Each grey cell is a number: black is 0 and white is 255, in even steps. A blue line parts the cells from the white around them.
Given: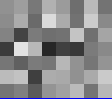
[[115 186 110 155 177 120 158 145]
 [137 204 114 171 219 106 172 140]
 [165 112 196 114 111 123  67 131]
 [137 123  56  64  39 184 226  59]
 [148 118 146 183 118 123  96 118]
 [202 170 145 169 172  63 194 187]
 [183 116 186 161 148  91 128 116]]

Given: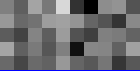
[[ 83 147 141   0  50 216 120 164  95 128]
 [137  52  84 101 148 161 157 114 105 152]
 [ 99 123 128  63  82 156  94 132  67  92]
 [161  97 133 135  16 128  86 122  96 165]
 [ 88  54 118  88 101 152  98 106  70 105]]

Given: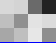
[[ 34 106 212 216]
 [219 227 144 191]
 [142 231 191 167]]

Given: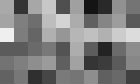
[[116 145  41  20 160  79 199 167  52 169]
 [ 89 157 133  96 172 212 189 110 127 164]
 [220 204 177 192 182 150 176 101 125 239]
 [141 107  35  93 173  83 120 106  91  91]
 [135  91  60  53 162  95 155 142 127 115]
 [ 64 105  96 142 117 122  70  47 119  98]]

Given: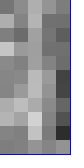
[[125 148 175 140 117]
 [112 113 180 132 174]
 [ 94 117 161 108 127]
 [112 113 159 154 197]
 [109 131 160 129 138]
 [ 67 154 186 137 134]
 [ 69 147 187 154 133]
 [102 138 171 189 173]
 [ 82 132 210 164 180]
 [ 45 123 194 128 132]
 [147 133 148 129 126]]

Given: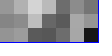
[[117 140 109 186 212 177 151]
 [149 168  90 103 190 140 133]
 [ 22 167 109  87  90 156 148]]

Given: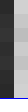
[[209  42]
 [199  48]
 [189  52]
 [203  46]
 [194  50]
 [206  44]
 [209  41]]

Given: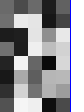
[[ 97  29 106  75 106]
 [ 67  23 229 234 111]
 [232 143 228  31  28]
 [210 189 239  30 113]
 [215  10 102 243  35]
 [184 182  94 169  24]
 [156 178 114 211  48]
 [ 74  14 239 245  82]]
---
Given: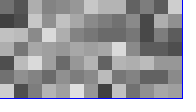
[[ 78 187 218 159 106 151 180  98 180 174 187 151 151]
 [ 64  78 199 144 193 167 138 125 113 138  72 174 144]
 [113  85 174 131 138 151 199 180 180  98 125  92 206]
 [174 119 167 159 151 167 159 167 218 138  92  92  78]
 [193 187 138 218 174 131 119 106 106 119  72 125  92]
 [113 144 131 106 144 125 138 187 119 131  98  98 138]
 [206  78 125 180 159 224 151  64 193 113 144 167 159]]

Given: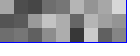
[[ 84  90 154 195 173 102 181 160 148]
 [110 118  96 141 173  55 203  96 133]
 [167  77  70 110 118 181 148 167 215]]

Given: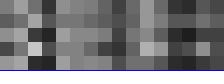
[[ 71 118 198  78 130 130 105  65  52  99 176 151  65  78 143  78]
 [ 93 112 164  86 118 118 105  93  78  99 151 124  86  86 112  93]
 [124 158 112  52 143 130 124  99  65 105 151 105  52  44  86  71]
 [143 164  58  37 158 136 136 124  65 118 136  93  44  30  65  65]
 [151 164  44  37 158 130 136 130  78 112 112  86  44  37  58  71]]

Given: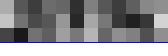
[[ 68  25 114  95 159 120 181 102 143 128  80 143]
 [196 114  74  87 151  40 167 120  55  32  55 211]
 [173  87  61 108 102  47 128  87  61  95 136 143]]

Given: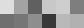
[[111 118 142  56 185 177]
 [222 163  96 200 206 126]]

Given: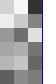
[[151 110 223]
 [237 202 131]
 [ 95 138 124]
 [166 174 117]
 [182 196 102]
 [210 245  51]]
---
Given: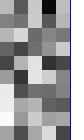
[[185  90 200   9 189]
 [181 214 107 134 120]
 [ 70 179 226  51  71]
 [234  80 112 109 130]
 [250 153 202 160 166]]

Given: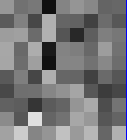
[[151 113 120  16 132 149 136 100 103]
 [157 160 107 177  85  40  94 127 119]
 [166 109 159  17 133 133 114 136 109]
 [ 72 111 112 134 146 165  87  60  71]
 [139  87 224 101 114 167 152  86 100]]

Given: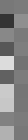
[[120 123]
 [136 122]
 [220 114]
 [202 117]
 [129 123]]

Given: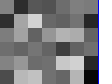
[[131  45  87  82 109 127 123]
 [125 162  98 150 179 172  99]
 [131 151 108 112 200 209  39]]

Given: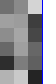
[[112 138 212]
 [141 166  71]
 [ 45 125  96]]

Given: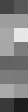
[[ 68  87]
 [168 231]
 [ 99 101]
 [170 152]]
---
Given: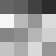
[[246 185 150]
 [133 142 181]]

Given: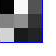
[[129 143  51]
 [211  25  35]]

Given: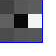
[[ 95   9 243]
 [ 76  85  87]]

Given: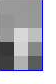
[[148 154 152]
 [153 215 191]]

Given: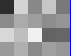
[[138 171 158]
 [216 190 241]]

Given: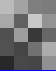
[[168  96 200]
 [ 80 157  56]]
